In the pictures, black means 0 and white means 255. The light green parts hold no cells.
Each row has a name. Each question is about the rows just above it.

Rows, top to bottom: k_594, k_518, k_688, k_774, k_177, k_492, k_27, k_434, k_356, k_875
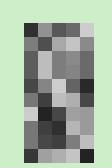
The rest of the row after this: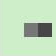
[ 63 125 189]
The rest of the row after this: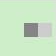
[100  41]

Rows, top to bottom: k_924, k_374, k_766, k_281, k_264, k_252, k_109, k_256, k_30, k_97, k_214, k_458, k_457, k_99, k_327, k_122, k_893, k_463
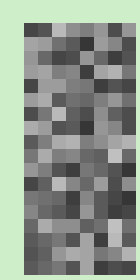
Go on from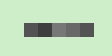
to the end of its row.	[54]
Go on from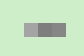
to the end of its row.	[ 62 164 178 119]
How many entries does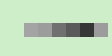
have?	6
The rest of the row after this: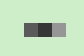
[134  77]

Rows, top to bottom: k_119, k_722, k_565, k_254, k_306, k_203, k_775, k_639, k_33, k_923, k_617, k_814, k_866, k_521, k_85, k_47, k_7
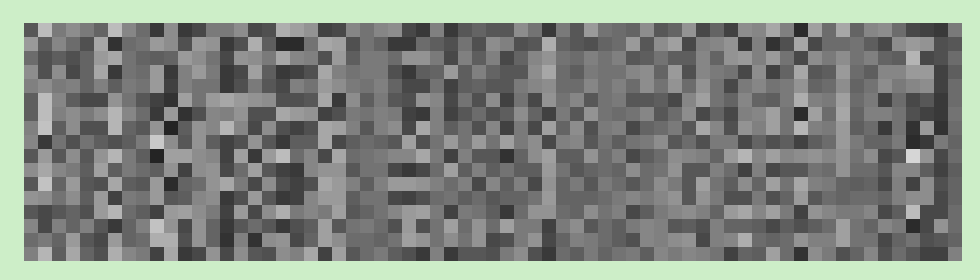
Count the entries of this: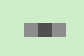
3
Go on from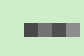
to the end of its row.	[ 65 115  72 147 115 134  87 115 122  87  87  94  72 134 160 115 100 134
 100  94 122 174 128 122 160 108 122  65 108  72  87  57 108]
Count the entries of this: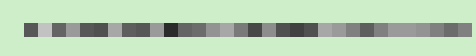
32
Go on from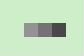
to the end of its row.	[122 134 115 122 147 100 108 141 100 115 141 122 134 141  65 108]
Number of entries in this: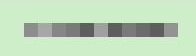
11

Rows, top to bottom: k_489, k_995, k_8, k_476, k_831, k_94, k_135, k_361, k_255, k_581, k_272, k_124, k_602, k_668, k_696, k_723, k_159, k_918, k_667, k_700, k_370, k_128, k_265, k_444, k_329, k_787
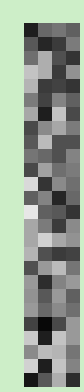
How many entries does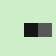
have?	2
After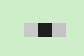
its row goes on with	[153]
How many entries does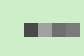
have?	4
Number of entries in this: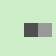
2

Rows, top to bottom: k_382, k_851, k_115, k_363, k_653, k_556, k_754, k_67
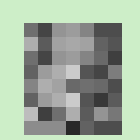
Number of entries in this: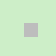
1
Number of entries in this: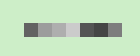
7
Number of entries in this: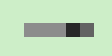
5
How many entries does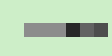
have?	6

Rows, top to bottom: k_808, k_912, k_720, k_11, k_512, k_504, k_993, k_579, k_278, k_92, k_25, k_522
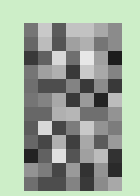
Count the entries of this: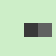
2
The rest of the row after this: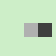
[168  91 154]

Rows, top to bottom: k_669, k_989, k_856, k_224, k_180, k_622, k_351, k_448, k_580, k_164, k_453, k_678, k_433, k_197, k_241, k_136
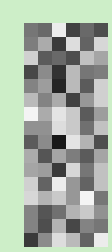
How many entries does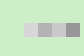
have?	4
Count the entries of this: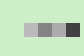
4
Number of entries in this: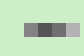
4

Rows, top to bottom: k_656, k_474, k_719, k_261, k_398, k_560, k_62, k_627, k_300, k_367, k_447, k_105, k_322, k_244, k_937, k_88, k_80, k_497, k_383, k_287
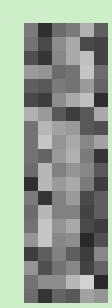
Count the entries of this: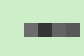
4
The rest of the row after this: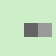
[176 123  53]
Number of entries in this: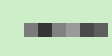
6
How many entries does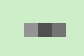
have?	3
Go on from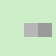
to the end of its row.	[169 123  61]

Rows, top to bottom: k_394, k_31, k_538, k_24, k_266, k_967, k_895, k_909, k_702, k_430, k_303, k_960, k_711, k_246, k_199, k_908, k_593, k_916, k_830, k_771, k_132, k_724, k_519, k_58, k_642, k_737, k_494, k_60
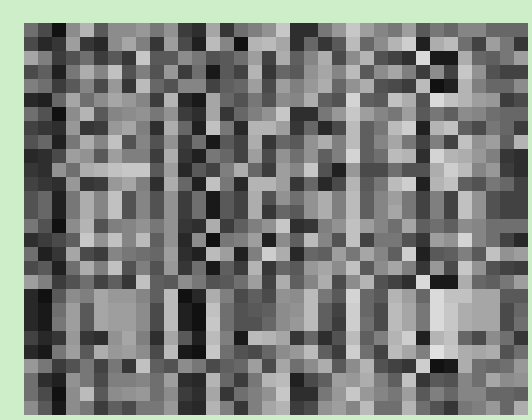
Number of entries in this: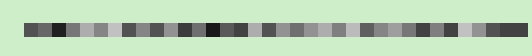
36
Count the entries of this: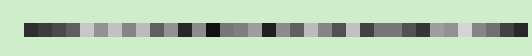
36
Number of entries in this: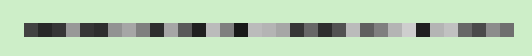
35
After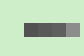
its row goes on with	[146 187  95  66 206 103  74 187 166 119 218 199 173 166 166  74 103]
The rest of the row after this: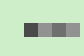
[ 95 127 212  95 111 187 180  46 212 180 173 152 127  54  46]

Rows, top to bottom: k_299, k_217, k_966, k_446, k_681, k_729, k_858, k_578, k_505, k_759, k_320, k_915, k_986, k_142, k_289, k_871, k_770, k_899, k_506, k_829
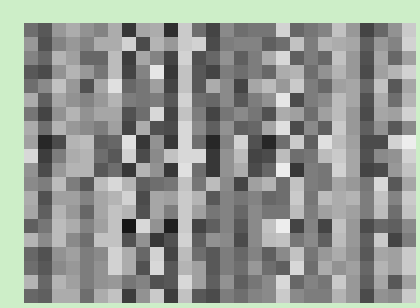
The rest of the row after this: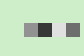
[ 55 146 172  75 103 237  55 125 118 210 166  68  75 152 194]
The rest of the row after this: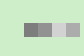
[ 81 216  88 180 160  88 125 110 152 110  95 216 110 172 146 160 103 180
 160 202]
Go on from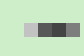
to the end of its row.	[110 125 103 172 180 110 146 180 152  75 160 180 210]
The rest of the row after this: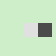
[138  95 202 152  95 146  88 138]
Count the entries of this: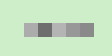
5
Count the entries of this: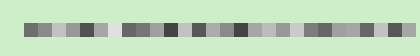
28

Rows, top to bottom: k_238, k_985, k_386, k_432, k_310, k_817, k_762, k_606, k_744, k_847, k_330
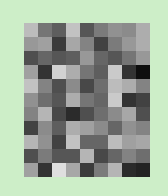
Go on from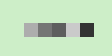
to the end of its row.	[14]
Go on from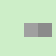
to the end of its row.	[102 145 131]
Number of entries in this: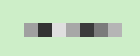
7
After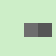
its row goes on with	[173 117 102 202  51  66]
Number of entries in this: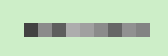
9

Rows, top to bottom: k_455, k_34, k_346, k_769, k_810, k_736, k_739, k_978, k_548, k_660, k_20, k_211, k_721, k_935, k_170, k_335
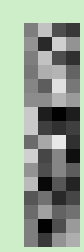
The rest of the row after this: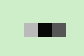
[35]
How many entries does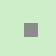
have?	1
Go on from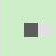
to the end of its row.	[119]

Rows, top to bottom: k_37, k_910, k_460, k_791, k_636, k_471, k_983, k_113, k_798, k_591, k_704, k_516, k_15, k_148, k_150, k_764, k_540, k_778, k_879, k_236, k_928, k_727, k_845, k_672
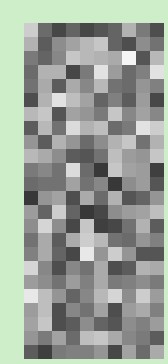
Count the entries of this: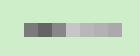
7
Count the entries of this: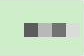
4
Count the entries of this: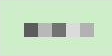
5
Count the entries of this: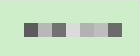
7
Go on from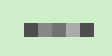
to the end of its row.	[ 92 178 170]
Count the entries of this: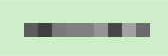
9
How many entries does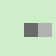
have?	2

